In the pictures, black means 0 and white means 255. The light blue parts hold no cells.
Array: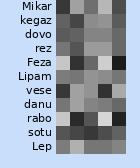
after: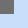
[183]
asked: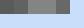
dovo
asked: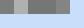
Lep

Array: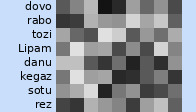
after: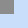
[74]
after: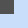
[224]
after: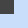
[53]
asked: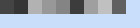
rez
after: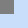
[53]

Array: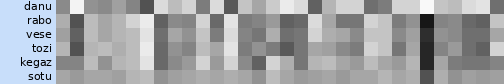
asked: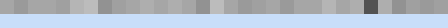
sotu
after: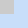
[235]

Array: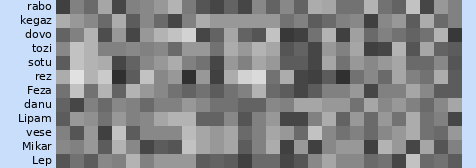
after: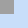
[106]
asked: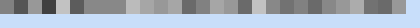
vese
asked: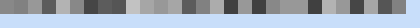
Mikar
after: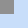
[114]
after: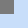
[85]
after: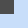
[152]
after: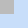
[166]

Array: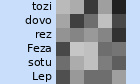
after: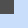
[153]
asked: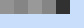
rez
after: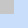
[192]
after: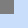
[94]
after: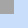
[64]
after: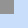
[133]

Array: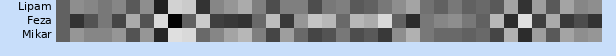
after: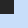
[223]
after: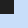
[210]
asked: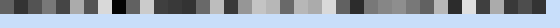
Feza
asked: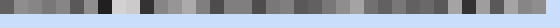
Lipam
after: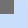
[97]
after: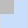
[57]

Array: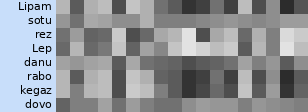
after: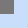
[196]
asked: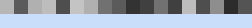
Lipam

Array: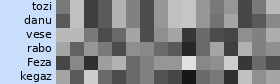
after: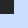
[106]
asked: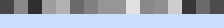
Feza
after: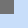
[165]
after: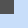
[70]
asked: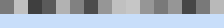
tozi
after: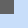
[150]
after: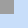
[178]

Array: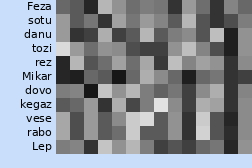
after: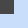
[125]
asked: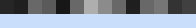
Mikar
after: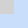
[84]
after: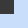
[190]
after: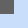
[118]
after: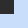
[139]

